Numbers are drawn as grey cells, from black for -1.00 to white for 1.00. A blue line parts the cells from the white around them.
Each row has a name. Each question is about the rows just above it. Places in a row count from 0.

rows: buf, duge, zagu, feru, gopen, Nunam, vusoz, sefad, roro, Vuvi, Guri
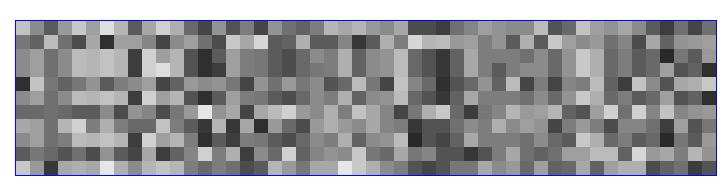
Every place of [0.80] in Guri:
6 23
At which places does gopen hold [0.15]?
5 14 17 33

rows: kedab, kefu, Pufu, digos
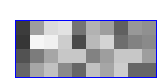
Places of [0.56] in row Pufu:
3 4 7 8
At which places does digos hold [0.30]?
1 6

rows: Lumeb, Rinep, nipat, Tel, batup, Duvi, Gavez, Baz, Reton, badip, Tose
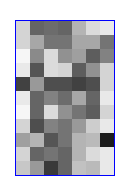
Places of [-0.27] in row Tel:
4
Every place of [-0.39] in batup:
2 3 5
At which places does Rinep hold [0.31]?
1 4 5
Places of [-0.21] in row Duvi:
1 5
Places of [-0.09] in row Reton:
3

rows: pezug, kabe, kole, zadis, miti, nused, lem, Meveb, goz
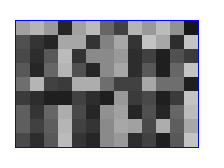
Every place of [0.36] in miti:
4 5
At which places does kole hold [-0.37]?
11
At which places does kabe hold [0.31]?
3 4 7 10
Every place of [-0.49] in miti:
2 7 8
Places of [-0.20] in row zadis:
2 11
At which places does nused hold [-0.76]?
2 3 6 10

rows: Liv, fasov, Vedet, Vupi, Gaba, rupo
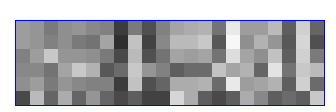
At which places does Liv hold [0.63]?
20
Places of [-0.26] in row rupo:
8 13 15 18 20

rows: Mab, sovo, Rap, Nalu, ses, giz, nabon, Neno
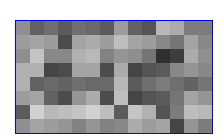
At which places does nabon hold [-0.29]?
0 7
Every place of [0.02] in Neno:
4 6
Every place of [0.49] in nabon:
3 6 12
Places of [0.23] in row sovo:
0 2 6 9

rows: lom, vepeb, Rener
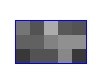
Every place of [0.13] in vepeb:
3 4
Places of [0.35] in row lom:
2
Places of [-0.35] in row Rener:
1 2
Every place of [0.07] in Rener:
3
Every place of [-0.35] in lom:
1 4

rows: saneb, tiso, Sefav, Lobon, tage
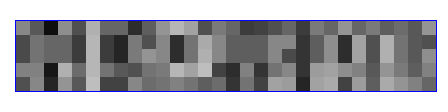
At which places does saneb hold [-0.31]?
1 28
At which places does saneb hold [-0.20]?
6 7 15 19 22 24
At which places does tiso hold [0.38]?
26

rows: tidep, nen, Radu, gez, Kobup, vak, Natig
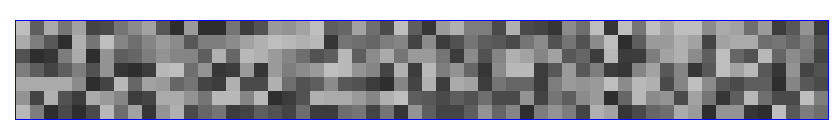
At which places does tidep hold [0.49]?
0 21 27 41 43 45 47 48
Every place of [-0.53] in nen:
30
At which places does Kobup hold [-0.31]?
23 50 56
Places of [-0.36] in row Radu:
0 21 33 52

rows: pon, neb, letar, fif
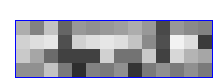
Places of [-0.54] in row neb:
13
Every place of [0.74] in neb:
1 5 7 12
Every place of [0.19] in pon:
4 6 9 11
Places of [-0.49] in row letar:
3 4 5 10
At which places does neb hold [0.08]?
9
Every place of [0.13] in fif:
0 1 7 10 12
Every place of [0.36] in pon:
0 8

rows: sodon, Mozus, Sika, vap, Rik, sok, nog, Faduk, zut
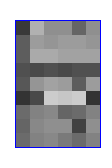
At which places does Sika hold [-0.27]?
0
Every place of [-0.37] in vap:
0 2 4 5
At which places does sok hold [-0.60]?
0 5
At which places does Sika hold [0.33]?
1 2
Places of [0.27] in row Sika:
3 4 5

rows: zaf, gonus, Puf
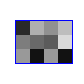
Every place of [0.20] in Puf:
0 2
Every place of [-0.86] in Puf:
1 3

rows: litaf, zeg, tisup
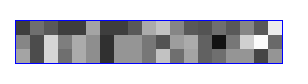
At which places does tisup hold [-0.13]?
3 11 14
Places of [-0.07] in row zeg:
9 15
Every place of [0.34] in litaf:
9
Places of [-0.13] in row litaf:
1 14
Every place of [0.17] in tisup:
7 8 15 16 18
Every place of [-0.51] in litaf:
0 3 4 6 7
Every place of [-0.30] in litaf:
2 8 12 15 17

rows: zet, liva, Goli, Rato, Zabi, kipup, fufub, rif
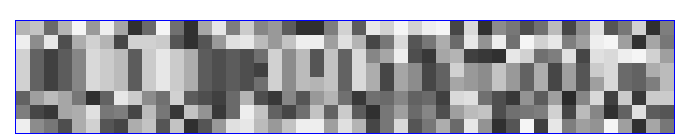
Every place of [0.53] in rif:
9 11 19
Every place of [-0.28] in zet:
19 24
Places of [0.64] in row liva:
5 8 9 37
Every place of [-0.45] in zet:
31 39

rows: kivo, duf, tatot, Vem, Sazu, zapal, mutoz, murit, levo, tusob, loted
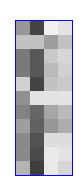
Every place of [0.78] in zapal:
1 2 3
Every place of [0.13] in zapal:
0
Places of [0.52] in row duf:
0 1 3

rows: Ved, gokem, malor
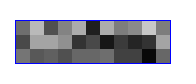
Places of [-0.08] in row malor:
0
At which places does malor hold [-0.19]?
4 5 10
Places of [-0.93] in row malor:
9
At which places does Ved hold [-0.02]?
7 10
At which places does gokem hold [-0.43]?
0 5
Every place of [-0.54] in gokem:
7

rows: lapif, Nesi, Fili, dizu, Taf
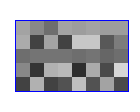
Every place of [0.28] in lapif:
0 3 5
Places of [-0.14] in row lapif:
2
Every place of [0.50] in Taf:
4
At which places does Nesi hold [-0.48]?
1 3
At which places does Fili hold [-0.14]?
0 4 7
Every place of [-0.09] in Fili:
1 2 3 5

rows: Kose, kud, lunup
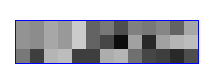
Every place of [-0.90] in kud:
7
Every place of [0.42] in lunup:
2 7

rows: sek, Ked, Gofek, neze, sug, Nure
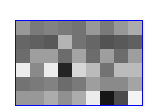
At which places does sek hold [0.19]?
0 5 7
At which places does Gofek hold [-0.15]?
0 3 5 7
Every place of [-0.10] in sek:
4

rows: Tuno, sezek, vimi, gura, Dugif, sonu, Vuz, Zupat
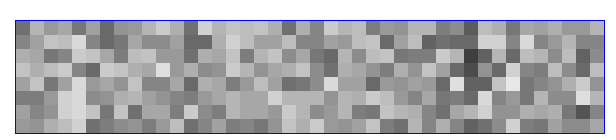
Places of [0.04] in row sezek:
0 5 20 21 35 37 40 41
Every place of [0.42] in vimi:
17 23 31 34 37
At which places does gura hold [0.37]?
1 8 12 19 23 27
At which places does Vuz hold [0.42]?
15 20 23 27 32
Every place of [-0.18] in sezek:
6 12 13 26 31 32

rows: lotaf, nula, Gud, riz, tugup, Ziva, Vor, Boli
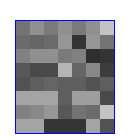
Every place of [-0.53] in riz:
6
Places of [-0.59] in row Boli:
2 3 4
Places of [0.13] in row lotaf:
1 3 5
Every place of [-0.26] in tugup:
1 3 4 6

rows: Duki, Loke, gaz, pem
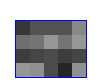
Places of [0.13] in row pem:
1 4
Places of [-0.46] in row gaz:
1 4
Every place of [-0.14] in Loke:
0
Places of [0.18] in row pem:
0
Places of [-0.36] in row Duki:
1 2 3
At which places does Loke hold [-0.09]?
1 3

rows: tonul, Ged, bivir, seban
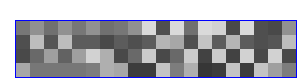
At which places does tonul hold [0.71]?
9 11 13 16
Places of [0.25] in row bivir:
2 4
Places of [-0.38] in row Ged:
0 8 12 17
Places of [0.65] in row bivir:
5 16 18
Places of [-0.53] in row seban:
8 9 14 16
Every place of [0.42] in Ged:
10 15

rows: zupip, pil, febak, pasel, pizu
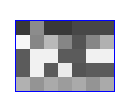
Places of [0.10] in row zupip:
1
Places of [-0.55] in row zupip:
0 2 3
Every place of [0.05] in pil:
1 3 5
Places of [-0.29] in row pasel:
0 2 5 6
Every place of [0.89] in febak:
1 2 5 6

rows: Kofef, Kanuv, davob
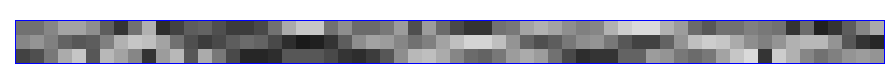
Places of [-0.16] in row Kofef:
24 25 30 48 56
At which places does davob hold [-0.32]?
5 12 19 20 21 26
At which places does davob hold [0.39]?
55
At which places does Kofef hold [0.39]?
9 37 42 46

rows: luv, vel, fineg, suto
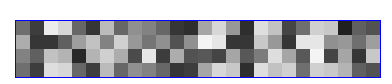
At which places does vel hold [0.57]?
17
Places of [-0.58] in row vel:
1 2 15 16 19
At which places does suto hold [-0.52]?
1 5 12
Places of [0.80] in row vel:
14 20 21
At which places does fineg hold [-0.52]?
10

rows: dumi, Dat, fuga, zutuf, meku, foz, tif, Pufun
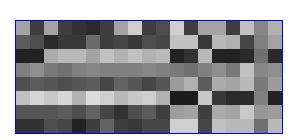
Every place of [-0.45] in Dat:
7 10 16
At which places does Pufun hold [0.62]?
11 12
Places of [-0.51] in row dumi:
1 3 6 9 12 15
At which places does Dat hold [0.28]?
18
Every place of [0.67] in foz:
1 3
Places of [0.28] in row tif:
12 15
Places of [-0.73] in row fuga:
0 1 11 14 15

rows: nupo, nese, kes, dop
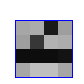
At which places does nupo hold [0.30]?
0
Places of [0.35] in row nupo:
1
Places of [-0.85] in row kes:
3
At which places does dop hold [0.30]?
0 3
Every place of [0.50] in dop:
1 2

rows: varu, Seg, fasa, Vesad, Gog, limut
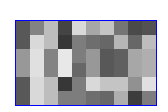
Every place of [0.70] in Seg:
1
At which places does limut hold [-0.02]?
3 4 9

